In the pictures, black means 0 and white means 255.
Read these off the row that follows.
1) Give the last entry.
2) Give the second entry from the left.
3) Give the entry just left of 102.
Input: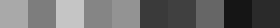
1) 42
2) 125
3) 64

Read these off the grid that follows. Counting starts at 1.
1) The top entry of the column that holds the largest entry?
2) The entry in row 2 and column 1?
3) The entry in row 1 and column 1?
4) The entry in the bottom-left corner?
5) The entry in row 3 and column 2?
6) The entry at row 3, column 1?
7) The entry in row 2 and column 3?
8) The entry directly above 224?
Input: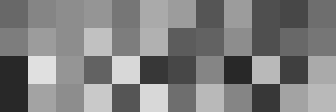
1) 133
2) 125
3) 104
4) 40
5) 224
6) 40
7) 141
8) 156

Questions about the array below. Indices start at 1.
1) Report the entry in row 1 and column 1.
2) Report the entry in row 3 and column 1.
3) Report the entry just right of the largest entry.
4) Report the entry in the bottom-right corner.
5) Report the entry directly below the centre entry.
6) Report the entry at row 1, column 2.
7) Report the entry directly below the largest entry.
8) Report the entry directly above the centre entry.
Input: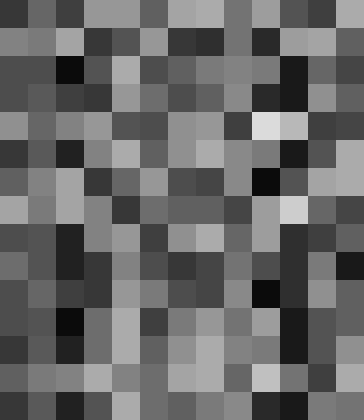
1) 55
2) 77
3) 184
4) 115
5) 144
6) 102
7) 122
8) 77

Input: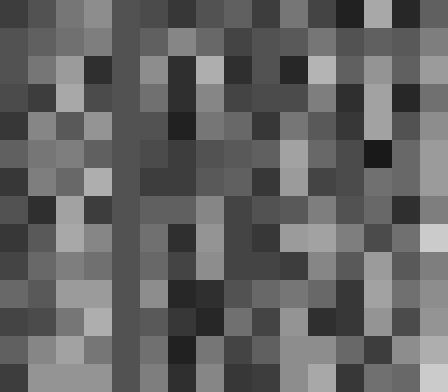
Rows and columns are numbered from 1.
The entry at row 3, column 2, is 118
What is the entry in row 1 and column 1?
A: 61
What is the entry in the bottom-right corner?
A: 203
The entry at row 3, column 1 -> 82
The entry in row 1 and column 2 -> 82
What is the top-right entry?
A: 96
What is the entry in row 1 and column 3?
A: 118
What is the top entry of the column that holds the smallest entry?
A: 168
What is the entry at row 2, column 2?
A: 96
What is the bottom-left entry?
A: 61
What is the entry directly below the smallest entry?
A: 112
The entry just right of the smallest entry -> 104

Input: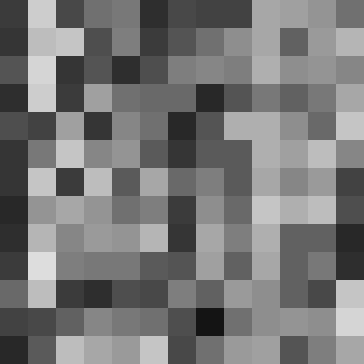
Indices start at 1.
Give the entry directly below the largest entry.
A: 189
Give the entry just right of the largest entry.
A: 126
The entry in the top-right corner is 112
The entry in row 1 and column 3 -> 72
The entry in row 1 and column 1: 59
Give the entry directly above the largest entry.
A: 181
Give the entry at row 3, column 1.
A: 84
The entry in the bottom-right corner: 167
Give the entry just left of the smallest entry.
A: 78
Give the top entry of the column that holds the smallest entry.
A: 66
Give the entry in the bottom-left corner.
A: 40
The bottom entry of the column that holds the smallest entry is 112
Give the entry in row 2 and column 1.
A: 53
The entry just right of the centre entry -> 126
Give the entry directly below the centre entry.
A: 59
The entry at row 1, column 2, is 205
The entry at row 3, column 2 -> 213
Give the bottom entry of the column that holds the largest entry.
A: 90
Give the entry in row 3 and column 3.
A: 53
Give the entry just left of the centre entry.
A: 167
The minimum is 20

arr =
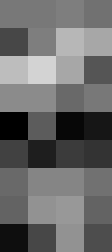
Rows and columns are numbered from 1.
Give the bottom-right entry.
77
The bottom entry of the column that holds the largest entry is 71
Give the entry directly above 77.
99
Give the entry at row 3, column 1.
189
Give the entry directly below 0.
65
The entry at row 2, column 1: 71
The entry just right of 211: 167
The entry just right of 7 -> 22
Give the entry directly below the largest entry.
139
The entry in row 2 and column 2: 126
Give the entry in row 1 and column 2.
120

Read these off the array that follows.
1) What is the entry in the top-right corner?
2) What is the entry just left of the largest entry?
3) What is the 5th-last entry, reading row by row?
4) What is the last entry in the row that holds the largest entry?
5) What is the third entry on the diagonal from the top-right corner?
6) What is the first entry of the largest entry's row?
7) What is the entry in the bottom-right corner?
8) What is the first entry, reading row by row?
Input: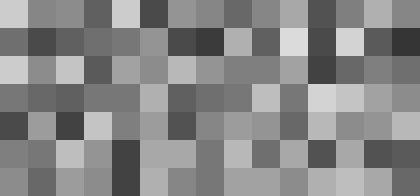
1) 134
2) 96
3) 140
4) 53
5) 104
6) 111
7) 104
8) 204
